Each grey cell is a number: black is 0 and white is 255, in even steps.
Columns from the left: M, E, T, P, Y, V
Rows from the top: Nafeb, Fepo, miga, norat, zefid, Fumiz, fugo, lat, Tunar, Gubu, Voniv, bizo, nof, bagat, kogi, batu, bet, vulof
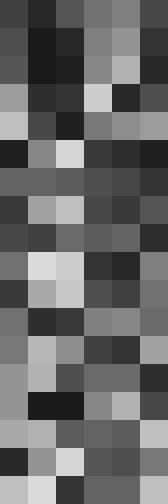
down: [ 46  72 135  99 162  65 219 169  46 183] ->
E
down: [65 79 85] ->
M
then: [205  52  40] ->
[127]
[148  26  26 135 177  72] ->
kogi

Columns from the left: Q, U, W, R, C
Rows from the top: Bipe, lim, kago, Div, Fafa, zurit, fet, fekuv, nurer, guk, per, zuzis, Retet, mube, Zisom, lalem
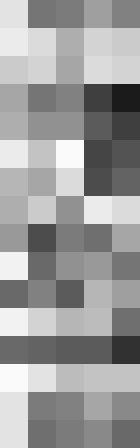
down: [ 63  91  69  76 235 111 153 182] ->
R
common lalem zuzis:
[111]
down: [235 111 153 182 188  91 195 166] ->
R

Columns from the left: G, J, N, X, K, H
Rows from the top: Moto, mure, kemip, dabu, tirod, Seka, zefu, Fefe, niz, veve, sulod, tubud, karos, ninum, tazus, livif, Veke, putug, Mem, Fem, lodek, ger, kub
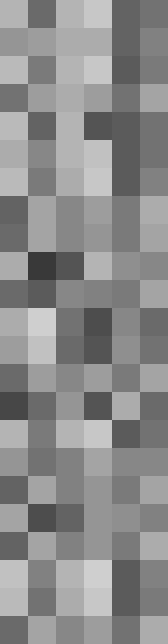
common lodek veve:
[180]
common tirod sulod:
[91]

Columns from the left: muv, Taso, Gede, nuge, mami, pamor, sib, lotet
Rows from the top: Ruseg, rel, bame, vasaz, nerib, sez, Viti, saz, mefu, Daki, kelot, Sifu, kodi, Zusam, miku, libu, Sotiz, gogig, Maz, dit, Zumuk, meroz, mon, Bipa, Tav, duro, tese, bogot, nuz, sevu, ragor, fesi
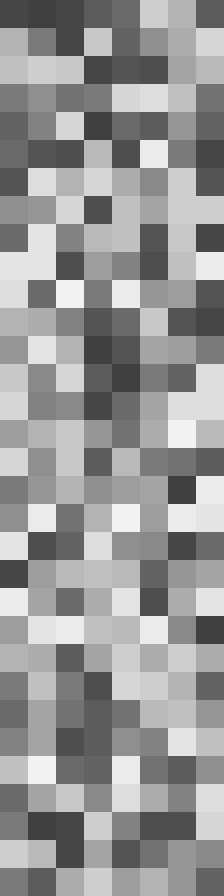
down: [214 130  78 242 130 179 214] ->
Gede
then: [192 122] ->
[78]
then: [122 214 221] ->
[192]

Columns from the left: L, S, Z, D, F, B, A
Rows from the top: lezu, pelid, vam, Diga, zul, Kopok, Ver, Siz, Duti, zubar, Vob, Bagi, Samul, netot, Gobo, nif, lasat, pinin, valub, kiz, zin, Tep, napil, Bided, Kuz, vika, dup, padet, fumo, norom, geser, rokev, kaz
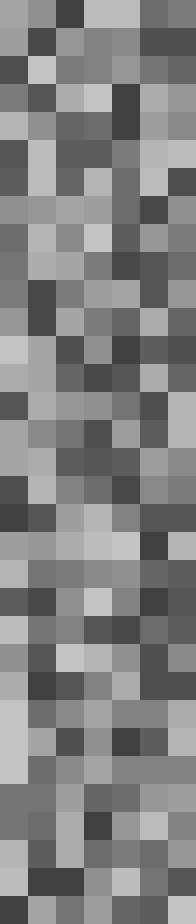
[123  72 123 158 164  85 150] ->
Vob
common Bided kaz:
[195]
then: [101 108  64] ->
[158]
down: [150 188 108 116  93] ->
B
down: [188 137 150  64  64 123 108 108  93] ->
F
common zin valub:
[180]

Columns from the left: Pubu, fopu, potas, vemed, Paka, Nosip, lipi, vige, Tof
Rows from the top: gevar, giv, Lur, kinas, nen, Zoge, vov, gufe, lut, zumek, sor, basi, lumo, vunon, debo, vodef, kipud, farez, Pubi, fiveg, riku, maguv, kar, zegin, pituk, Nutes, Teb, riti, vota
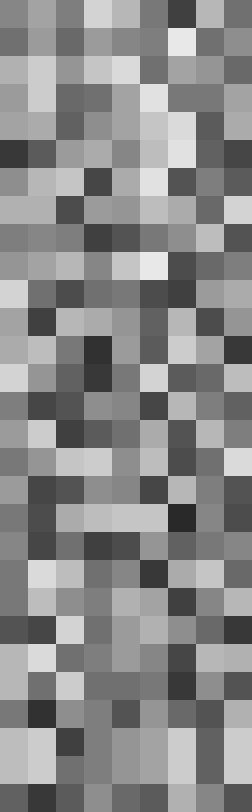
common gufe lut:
[189]
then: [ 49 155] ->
[91]
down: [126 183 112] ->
vige
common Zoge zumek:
[134]

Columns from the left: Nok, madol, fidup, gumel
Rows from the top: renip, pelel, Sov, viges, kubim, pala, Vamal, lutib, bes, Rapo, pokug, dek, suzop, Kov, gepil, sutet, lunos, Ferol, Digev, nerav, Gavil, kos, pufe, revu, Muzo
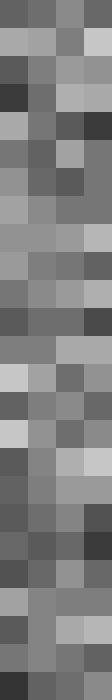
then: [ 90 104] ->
[59]
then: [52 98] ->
[110]
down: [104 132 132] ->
madol
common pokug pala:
[118]
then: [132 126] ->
[126]
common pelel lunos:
[198]
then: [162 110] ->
[146]

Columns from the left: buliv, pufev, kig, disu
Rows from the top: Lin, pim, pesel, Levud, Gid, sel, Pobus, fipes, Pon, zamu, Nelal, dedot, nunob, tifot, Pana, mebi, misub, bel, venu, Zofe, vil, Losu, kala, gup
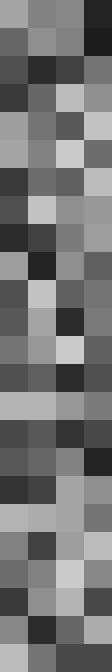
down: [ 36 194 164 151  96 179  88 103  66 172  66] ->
pufev
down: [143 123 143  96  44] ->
kig
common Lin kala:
[135]
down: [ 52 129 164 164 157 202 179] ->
kig
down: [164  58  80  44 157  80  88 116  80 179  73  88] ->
buliv
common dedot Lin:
[164]
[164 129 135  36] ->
Lin

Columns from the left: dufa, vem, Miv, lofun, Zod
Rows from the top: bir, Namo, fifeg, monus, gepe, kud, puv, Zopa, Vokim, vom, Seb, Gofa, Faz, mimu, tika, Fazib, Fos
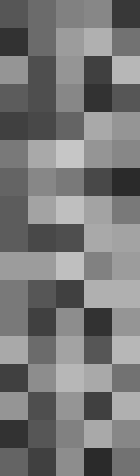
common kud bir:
[135]
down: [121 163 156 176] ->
Zod

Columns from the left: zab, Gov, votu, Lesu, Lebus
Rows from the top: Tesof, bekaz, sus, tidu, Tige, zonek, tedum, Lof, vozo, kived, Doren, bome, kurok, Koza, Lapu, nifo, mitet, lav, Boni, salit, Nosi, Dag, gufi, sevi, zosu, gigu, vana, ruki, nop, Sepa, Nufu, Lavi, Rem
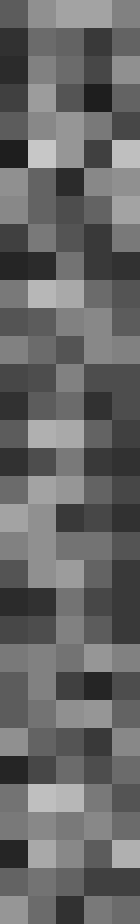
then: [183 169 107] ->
[84]
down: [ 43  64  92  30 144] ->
zab
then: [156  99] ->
[57]
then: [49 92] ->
[107]
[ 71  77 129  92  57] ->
gufi

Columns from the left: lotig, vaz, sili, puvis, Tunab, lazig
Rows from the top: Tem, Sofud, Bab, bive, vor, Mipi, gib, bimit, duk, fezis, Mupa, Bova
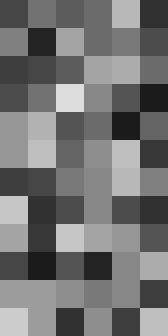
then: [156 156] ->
[142]
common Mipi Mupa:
[142]

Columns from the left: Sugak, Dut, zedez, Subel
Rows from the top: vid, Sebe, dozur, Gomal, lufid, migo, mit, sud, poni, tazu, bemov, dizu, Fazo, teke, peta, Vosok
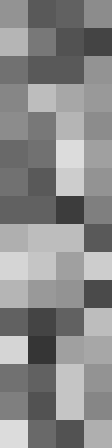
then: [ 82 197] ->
[134]
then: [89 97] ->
[140]
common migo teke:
[113]
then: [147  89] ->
[97]

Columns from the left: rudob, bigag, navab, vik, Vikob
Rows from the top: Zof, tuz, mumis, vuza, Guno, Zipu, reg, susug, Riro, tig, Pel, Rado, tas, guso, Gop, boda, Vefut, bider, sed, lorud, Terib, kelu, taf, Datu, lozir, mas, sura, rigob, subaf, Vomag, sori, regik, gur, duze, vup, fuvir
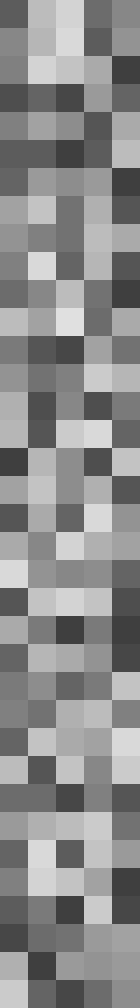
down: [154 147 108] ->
vik
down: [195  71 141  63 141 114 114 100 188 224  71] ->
navab
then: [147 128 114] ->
[188]
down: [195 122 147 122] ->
vik

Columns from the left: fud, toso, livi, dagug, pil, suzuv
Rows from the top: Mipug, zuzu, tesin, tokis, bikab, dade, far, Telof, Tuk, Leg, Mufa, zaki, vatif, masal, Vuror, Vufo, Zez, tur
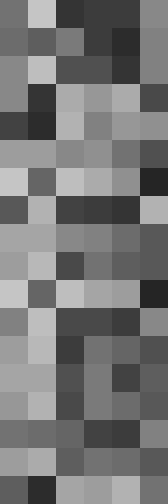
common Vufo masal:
[66]
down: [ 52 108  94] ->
pil
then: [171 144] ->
[37]
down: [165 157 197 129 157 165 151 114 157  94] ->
fud

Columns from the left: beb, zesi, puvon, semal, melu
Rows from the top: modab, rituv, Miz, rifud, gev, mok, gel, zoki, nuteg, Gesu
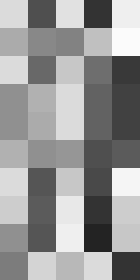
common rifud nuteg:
[144]
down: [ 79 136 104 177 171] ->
zesi
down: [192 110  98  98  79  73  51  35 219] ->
semal
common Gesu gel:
[219]
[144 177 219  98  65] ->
rifud
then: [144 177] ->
[219]

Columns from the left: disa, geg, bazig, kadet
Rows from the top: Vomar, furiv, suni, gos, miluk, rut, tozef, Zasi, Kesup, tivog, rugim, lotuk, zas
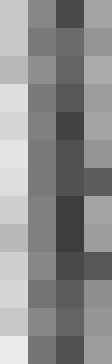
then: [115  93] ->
[143]
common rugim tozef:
[93]
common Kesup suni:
[185]

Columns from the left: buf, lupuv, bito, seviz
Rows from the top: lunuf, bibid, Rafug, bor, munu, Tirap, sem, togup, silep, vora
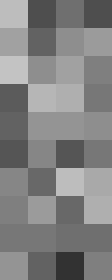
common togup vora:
[127]
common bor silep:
[119]
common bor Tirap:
[119]
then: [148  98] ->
[50]
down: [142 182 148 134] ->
lupuv

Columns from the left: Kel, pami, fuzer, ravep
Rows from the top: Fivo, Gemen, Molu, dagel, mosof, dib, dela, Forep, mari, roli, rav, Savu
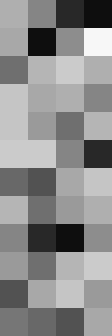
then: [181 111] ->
[154]
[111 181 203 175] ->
Molu
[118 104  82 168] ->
Savu
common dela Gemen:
[168]
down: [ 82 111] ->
pami
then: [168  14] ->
[141]
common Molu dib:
[203]

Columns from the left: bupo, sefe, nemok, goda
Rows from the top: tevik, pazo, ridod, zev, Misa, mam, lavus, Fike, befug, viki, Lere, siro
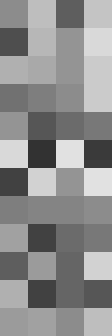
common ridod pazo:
[148]
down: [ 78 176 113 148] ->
bupo
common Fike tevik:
[140]
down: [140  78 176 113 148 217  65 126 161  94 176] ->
bupo

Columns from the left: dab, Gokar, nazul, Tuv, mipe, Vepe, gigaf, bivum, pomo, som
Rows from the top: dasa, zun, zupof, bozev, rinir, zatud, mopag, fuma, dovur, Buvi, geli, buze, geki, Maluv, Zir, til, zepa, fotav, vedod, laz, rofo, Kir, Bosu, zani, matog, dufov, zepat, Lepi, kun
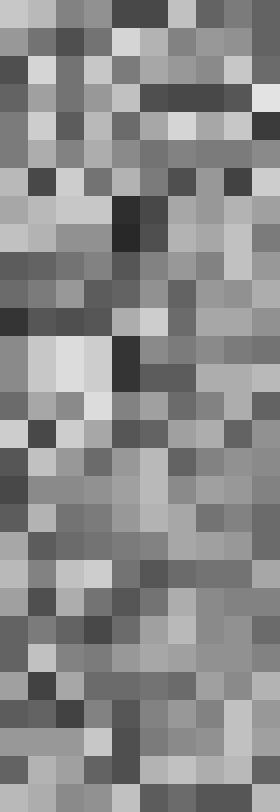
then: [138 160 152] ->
[130]
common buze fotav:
[145]
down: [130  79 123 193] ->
Gokar

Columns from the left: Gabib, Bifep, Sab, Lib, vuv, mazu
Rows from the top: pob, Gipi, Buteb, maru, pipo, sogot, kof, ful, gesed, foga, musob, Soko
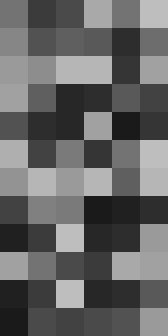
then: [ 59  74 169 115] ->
[190]
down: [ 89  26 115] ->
vuv
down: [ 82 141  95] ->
Bifep
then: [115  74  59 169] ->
[161]
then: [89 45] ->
[109]
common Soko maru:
[66]

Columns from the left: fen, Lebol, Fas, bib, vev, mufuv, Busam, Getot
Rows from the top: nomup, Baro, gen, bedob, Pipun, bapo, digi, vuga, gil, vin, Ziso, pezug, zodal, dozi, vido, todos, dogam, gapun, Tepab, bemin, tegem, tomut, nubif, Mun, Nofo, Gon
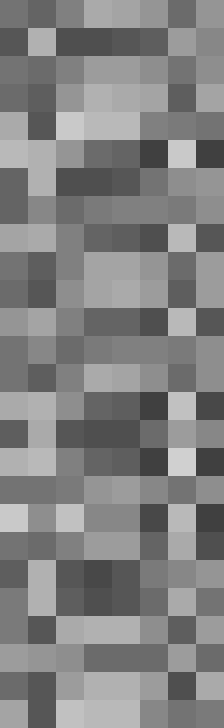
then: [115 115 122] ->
[149]
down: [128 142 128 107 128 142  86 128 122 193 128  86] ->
Fas
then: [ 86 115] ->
[142]
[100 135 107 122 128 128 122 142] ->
vuga
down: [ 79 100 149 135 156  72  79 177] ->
bib
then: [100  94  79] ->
[185]

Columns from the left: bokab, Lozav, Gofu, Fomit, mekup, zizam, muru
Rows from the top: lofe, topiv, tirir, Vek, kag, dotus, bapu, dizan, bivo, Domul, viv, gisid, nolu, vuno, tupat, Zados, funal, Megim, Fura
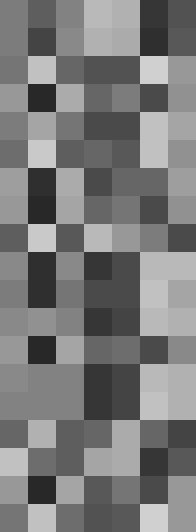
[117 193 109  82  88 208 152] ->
Fura
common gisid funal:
[54]
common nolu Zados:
[102]
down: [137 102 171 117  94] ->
Gofu
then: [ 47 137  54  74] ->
[185]
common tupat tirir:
[193]

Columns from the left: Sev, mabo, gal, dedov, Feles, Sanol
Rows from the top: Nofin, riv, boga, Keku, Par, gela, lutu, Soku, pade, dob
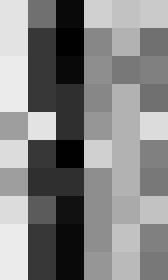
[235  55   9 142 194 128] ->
pade
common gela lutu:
[178]
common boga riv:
[55]
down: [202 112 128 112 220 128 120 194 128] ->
Sanol
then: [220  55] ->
[1]
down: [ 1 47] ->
gal
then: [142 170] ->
[194]

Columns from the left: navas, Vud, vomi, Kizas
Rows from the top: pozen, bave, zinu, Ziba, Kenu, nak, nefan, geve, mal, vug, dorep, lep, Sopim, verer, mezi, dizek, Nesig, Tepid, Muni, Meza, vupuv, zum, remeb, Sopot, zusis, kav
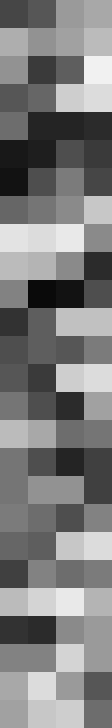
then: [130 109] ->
[123]
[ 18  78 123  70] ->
nefan
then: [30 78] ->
[58]
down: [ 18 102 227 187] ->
navas
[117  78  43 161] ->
mezi
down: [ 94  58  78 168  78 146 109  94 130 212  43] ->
Vud
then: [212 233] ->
[180]

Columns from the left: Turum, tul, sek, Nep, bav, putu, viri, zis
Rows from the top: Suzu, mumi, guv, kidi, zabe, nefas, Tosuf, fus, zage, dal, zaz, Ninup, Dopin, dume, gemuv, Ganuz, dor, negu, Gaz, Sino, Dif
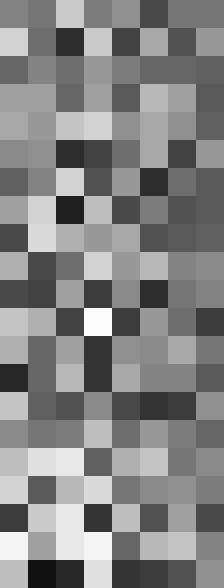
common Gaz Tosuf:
[81]
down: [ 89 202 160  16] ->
tul
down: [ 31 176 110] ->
sek
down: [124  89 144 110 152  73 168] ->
bav
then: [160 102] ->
[160]

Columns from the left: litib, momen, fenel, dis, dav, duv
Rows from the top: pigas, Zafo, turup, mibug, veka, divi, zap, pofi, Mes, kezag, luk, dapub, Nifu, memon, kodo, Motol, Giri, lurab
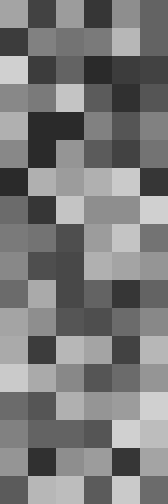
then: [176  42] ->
[42]
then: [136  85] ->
[107]
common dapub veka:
[85]

